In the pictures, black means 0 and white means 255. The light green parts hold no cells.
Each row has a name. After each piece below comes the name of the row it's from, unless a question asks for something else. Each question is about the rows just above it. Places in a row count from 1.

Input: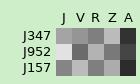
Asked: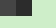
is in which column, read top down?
A
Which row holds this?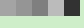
J347

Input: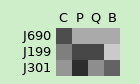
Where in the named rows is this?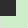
J301, 2
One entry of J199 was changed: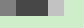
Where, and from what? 4, [202]
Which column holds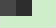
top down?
P
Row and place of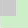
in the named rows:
J199, 4
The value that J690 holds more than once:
[170]
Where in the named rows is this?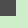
J690, 1

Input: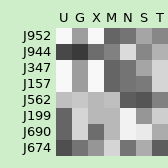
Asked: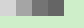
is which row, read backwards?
J347
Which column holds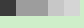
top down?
G
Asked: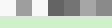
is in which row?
J952
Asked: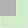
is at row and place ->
J944, 7
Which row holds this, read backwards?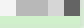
J199

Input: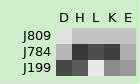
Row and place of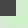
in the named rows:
J199, 1
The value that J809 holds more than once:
[194]
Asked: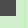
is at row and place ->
J784, 3

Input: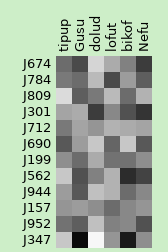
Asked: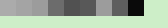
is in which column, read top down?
Gusu
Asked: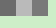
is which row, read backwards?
J809
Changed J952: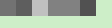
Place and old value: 5, [136]
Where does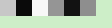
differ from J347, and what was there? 5, [26]
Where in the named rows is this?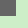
J690, 4

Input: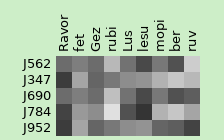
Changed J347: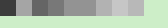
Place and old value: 5, [141]
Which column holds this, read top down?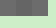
Gez
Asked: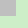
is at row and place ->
J690, 4

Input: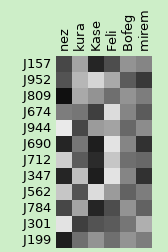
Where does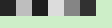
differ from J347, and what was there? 4, [227]
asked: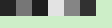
J690
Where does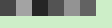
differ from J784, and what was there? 4, [77]
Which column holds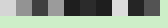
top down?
Kase
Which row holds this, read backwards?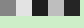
J347

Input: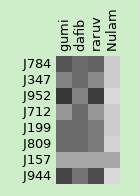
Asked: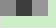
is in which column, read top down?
raruv
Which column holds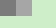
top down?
raruv
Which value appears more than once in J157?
[166]
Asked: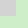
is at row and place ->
J809, 4

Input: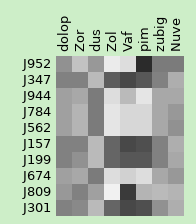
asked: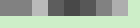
J347
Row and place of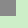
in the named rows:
J301, 2
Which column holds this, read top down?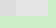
Zol
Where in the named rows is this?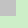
J952, 2
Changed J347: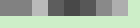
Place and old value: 7, [129]
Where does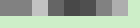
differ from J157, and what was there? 3, [186]
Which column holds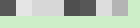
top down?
pim

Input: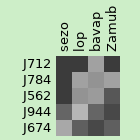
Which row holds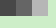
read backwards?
J944
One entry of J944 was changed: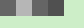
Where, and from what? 4, [72]
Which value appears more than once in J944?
[101]
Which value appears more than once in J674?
[95]
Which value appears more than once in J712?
[59]
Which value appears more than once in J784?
[161]
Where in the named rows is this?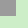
J562, 3

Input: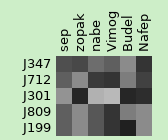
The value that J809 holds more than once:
[139]
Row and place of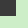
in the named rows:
J712, 3

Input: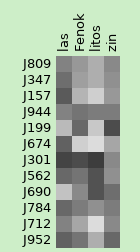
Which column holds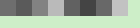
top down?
las
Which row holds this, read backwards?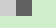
J674

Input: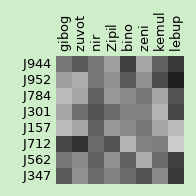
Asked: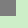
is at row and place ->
J712, 7
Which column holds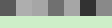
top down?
zuvot
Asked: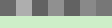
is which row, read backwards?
J562
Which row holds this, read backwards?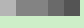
J301
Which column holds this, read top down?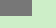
nir
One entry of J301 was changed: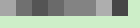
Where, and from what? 7, [181]

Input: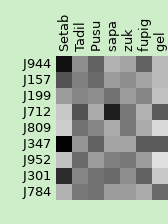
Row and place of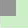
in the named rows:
J347, 2
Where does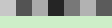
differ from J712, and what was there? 4, [30]
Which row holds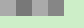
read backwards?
J809

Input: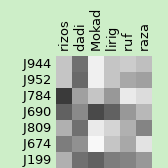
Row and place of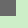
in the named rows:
J952, 2
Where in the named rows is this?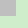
J944, 6

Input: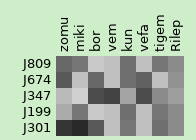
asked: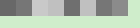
J809
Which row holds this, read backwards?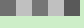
J301
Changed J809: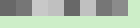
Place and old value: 5, [111]
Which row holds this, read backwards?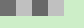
J674

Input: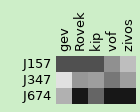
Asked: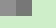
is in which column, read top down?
vof
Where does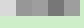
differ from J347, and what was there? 1, [225]
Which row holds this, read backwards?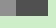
J157
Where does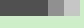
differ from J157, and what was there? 5, [190]
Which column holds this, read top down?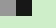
Rovek
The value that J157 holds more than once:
[80]
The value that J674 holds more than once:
[23]

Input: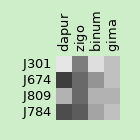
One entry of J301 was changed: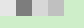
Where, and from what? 3, [222]
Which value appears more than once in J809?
[178]
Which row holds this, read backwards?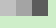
J784
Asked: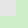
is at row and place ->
J301, 1
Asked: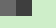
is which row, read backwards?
J674

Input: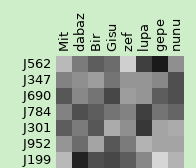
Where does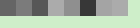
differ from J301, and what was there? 1, [93]
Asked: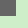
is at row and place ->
J784, 8
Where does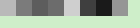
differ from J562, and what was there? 8, [143]
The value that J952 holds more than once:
[164]

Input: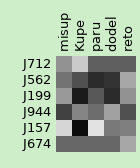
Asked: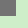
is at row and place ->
J562, 1
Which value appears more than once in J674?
[103]
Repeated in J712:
[95]
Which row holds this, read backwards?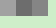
J944

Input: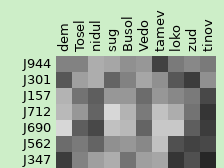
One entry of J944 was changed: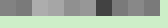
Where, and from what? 2, [130]
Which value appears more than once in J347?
[159]

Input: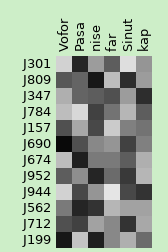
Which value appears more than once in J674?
[122]
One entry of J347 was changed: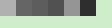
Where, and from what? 5, [156]
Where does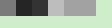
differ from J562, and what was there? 4, [182]
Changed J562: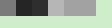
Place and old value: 3, [51]
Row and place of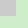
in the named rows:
J157, 4
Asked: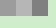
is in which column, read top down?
Sinut
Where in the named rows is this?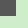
J809, 1

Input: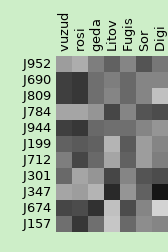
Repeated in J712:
[126]
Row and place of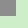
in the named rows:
J157, 6
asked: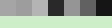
J347
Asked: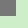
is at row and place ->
J952, 7

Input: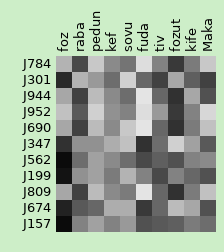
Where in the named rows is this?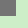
J784, 5
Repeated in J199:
[130]

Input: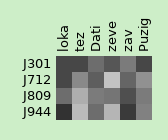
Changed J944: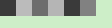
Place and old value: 1, [50]
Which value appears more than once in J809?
[123]
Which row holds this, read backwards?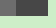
J301
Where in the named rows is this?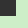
J944, 1
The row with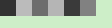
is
J944
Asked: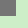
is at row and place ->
J809, 4
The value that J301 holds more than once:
[71]

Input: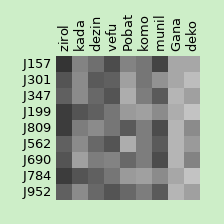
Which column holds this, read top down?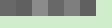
dezin
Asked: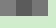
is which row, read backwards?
J809
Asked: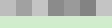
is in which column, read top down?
deko

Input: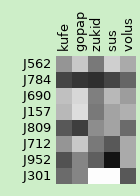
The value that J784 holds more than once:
[69]
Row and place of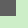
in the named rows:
J952, 3
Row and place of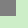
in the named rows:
J690, 3
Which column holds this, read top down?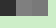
zukid
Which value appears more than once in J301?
[253]

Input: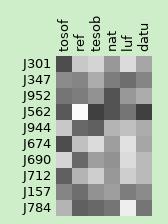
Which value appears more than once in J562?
[64]
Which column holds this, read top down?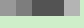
nat

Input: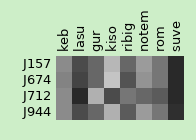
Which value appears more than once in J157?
[103]
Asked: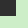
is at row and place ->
J944, 8
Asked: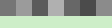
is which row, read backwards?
J944

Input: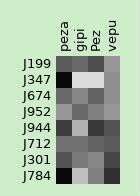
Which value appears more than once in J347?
[219]
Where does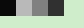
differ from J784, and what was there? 2, [191]
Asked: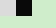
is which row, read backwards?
J347
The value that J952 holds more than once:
[150]
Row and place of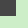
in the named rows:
J301, 4

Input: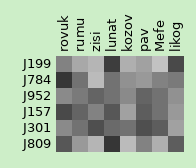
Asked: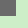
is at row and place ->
J301, 4
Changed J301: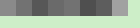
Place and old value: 3, [79]

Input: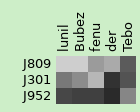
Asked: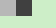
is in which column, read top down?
fenu
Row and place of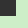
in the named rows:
J301, 4
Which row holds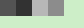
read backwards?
J301
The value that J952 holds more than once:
[64]
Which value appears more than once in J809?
[206]
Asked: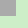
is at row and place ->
J809, 4
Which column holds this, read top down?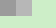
fenu

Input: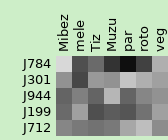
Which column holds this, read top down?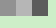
Muzu
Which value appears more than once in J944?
[100]
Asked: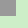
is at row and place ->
J301, 3
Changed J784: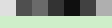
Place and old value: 1, [216]
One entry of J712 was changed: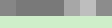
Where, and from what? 3, [114]

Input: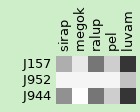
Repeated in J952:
[245]
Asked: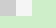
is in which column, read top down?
pel
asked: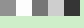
J944
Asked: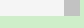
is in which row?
J952
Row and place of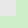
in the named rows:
J157, 2

